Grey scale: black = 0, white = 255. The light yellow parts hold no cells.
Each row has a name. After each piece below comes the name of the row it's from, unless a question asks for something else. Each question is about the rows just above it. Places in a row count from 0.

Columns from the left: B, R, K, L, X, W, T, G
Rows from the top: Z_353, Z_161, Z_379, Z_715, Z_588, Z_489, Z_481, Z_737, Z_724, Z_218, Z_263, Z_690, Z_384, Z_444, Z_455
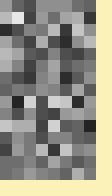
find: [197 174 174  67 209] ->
Z_263
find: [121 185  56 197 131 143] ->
Z_384
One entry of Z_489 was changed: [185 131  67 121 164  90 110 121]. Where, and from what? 0, [174]

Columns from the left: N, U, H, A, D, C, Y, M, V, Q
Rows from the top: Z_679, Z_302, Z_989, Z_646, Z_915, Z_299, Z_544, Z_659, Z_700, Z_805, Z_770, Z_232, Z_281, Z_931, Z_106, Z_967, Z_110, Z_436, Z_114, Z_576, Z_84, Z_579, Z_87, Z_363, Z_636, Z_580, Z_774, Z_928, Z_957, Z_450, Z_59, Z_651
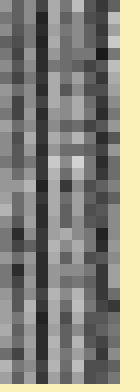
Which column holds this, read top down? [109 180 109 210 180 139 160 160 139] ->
Y
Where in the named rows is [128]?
Z_967, 9

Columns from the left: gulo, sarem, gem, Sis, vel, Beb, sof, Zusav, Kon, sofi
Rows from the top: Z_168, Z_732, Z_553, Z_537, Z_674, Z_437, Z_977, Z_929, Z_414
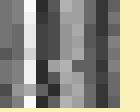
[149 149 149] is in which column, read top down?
Beb
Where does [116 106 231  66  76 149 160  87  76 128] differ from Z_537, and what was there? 8, [66]
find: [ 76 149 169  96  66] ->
Z_674
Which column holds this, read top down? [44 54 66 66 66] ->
Sis
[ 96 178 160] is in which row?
Z_414
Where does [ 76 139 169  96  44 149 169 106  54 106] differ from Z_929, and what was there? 1, [149]
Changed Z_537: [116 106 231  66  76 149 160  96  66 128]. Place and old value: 7, [87]

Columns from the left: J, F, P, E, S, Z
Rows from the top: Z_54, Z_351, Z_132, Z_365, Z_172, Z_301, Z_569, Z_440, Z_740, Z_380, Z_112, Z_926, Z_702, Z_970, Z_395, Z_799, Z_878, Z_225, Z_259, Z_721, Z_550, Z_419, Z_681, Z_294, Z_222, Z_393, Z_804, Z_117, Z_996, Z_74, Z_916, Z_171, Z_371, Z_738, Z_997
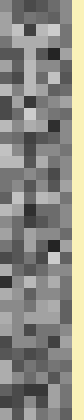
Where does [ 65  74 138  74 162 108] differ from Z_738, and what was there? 5, [117]
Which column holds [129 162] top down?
F
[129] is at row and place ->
Z_440, 1
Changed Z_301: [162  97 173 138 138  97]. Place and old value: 2, [185]
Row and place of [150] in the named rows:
Z_222, 1
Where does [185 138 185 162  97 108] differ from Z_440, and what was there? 1, [129]
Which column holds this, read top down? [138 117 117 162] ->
Z

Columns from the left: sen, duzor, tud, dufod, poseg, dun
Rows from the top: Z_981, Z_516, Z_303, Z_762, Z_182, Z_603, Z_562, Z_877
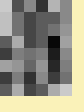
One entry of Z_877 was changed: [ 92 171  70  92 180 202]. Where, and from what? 4, [171]
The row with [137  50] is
Z_981
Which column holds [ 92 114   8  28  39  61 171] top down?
poseg
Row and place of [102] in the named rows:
Z_603, 2

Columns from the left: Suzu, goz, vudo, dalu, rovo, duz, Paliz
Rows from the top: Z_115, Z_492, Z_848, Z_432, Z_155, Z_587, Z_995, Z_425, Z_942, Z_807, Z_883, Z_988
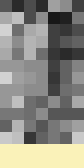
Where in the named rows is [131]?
Z_587, 6
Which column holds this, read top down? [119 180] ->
goz
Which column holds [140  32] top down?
duz
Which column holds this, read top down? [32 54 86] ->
duz
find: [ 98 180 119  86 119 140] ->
Z_883

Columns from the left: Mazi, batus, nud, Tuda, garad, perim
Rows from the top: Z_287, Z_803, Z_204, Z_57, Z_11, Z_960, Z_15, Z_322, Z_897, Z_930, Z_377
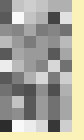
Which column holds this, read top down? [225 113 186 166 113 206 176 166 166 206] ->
perim
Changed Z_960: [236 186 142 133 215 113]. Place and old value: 2, [154]
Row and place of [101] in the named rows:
Z_287, 0
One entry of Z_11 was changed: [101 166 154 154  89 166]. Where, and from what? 0, [89]

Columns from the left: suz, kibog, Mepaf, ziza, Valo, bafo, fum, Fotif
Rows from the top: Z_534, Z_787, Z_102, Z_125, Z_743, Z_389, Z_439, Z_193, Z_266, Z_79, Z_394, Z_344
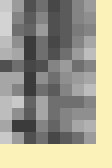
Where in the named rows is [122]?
Z_102, 6
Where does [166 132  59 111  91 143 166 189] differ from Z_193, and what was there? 5, [132]
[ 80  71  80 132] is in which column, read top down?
Valo
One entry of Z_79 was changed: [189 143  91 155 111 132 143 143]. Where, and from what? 3, [166]
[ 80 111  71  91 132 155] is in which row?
Z_534

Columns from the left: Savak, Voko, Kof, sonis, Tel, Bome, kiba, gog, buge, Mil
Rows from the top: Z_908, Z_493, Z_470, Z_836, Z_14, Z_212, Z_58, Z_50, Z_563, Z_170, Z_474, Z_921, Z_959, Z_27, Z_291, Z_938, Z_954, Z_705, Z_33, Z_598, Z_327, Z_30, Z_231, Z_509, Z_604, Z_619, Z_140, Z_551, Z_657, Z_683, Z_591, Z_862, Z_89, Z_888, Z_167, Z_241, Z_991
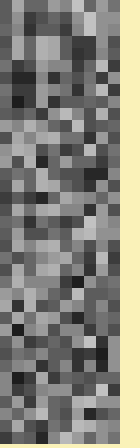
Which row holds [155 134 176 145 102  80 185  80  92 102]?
Z_474
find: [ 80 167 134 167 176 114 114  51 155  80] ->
Z_921
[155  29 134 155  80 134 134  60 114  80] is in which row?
Z_551
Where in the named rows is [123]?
Z_50, 7
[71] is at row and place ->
Z_89, 6

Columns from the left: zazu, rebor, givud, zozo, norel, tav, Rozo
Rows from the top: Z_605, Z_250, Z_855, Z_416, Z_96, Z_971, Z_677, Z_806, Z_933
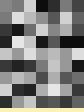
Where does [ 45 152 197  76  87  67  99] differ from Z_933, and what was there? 5, [56]
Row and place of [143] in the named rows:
Z_250, 3
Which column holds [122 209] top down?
tav
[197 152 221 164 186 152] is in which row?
Z_96
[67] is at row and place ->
Z_605, 6
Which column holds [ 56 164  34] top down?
givud
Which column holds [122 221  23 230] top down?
rebor

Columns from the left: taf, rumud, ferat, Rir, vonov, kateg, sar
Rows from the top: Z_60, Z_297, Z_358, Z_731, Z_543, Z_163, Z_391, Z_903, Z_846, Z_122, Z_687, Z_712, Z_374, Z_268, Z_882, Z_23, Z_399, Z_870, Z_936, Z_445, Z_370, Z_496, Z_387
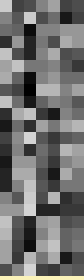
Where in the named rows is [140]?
Z_712, 1
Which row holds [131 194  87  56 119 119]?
Z_23
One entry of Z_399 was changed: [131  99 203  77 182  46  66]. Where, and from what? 1, [87]

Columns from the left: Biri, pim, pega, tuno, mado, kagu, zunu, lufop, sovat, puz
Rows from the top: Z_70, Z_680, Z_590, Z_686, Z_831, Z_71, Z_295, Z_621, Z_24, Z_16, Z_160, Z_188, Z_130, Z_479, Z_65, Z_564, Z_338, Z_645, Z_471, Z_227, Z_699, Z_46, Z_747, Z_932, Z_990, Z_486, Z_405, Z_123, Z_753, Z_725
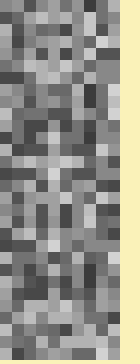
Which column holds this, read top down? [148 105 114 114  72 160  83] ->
pim
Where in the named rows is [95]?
Z_46, 7
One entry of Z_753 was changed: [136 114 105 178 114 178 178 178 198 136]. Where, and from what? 8, [189]
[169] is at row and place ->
Z_16, 6
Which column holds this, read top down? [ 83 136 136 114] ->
sovat
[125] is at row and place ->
Z_686, 2
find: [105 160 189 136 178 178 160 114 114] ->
Z_405

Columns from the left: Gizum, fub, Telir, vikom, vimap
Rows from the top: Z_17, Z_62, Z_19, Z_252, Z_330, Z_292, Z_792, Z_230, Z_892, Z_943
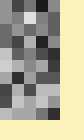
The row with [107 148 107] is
Z_19
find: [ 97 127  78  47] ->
Z_330
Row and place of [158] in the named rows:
Z_792, 2
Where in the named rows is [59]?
Z_292, 4
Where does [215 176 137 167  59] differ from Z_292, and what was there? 0, [206]
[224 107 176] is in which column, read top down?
Telir
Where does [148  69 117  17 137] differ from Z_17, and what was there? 3, [26]

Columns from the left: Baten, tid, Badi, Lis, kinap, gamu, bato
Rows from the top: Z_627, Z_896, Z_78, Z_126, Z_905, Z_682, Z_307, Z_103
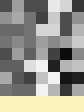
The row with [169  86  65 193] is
Z_307
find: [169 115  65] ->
Z_896
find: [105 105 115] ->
Z_78
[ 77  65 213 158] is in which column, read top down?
Lis
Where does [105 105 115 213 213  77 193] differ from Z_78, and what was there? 6, [181]
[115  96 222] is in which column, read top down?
Badi
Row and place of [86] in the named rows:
Z_307, 1

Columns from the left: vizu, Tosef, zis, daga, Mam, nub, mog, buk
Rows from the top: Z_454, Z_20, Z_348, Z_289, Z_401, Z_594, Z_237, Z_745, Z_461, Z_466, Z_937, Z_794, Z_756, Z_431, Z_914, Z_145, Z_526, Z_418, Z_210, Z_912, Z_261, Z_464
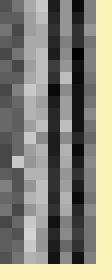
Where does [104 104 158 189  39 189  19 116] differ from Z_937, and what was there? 1, [94]
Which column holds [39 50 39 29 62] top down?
Mam
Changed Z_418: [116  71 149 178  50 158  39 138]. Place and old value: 5, [169]
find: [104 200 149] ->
Z_261

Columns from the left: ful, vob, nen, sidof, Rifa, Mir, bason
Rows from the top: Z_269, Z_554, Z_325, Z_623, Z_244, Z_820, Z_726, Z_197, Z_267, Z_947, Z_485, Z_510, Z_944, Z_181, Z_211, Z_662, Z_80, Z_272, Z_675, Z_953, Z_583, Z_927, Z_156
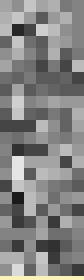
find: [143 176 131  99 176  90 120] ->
Z_244
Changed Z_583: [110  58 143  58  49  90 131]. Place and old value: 6, [120]
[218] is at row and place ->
Z_156, 1
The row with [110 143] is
Z_80
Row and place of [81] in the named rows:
Z_675, 2

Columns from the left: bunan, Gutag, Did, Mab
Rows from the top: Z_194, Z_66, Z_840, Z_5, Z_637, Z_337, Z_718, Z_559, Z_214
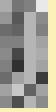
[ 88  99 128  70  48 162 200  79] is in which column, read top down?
Gutag
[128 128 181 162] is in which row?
Z_5
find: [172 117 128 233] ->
Z_194
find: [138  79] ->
Z_214
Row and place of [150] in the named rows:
Z_66, 0

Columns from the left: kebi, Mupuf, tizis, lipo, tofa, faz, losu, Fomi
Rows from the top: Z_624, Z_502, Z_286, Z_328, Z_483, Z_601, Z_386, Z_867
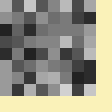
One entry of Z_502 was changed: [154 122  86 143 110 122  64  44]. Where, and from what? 0, [143]
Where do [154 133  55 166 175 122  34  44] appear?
Z_386
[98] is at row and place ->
Z_286, 1

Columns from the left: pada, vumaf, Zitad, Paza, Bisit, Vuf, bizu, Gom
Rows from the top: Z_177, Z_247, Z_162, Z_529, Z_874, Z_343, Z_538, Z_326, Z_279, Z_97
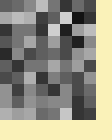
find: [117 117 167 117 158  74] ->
Z_343
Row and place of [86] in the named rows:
Z_529, 0
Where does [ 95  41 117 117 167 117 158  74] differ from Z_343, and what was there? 1, [53]
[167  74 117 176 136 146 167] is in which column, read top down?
Zitad
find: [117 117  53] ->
Z_162
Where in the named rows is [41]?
Z_874, 0
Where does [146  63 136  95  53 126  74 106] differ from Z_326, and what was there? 5, [136]

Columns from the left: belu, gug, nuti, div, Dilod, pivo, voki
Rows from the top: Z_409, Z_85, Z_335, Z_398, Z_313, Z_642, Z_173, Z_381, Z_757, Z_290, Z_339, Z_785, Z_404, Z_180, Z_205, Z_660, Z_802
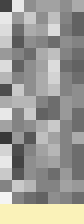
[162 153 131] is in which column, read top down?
div
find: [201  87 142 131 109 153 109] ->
Z_205
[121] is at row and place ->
Z_335, 5
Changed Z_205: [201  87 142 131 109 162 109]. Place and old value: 5, [153]

